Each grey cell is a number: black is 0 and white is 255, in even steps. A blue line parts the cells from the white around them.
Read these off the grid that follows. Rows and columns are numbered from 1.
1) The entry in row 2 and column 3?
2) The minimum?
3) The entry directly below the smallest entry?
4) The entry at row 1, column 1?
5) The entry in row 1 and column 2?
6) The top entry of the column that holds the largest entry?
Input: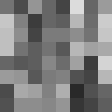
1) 60
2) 41
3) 54
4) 115
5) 75
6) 220

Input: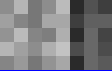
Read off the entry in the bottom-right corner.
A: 90
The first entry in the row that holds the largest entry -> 181
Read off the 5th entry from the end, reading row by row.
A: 147
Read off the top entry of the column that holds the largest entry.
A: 187
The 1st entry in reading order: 141
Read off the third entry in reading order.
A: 119
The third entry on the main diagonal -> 133
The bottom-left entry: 133
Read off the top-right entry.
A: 62

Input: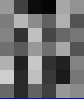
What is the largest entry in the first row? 168
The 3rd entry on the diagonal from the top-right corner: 70
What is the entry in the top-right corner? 146
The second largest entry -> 199
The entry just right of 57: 26
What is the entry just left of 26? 57
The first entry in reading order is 153
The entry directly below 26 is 153
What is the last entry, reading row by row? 139
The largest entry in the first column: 206
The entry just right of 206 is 41
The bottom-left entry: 104
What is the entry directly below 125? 131

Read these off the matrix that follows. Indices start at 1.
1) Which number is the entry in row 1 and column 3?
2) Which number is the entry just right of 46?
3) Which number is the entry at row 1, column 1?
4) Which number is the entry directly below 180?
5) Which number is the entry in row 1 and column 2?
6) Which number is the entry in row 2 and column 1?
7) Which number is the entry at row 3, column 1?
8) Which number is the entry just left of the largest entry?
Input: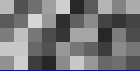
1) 112
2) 97
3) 186
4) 68
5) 82
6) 90
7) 125
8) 112

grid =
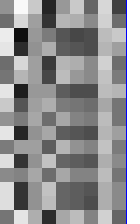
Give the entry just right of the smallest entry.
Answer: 152
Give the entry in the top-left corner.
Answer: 146
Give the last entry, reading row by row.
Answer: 101
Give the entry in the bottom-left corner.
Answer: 117
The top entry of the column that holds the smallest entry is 249
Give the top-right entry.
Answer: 65
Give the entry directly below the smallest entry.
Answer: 44
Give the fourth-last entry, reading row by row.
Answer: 188
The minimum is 14
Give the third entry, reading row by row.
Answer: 201
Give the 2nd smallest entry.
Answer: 30
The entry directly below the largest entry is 215
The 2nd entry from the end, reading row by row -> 209
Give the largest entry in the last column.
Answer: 201
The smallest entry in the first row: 37
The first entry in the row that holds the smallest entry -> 236
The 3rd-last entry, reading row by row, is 131
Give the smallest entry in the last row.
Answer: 44

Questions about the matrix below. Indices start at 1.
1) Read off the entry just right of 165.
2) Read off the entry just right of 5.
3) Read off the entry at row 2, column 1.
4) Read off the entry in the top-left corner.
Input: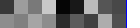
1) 141
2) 24
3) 141
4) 56

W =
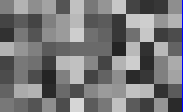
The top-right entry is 142
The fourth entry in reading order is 163
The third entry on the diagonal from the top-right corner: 199
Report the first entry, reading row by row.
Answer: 128
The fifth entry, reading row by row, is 84
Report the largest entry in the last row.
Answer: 214
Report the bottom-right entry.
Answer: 42
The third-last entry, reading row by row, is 61
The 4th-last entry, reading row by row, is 91
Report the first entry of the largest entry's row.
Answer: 120
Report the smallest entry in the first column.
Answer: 49
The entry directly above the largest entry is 76
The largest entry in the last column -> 179
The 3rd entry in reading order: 142
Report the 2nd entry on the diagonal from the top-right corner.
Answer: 149
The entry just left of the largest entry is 76
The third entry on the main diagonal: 84

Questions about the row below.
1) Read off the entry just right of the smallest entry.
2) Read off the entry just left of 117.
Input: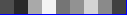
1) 169
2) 243

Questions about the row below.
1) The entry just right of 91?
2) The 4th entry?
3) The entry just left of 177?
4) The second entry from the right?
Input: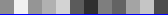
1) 47
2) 177
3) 149
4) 197

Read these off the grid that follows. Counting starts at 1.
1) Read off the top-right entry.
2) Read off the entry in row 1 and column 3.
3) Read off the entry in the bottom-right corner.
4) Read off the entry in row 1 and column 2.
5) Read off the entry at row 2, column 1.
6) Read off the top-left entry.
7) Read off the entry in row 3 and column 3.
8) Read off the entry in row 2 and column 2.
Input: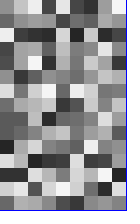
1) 245
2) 238
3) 131
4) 196
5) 104
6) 144
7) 50
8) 144

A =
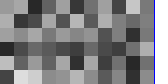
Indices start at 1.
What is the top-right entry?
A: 121
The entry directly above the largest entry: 98
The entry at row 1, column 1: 154
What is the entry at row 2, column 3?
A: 74
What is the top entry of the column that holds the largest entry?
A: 167
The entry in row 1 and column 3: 40
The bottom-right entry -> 140
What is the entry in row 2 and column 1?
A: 175
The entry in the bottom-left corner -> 68
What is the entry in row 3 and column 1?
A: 160
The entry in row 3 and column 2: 140
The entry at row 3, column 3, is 167
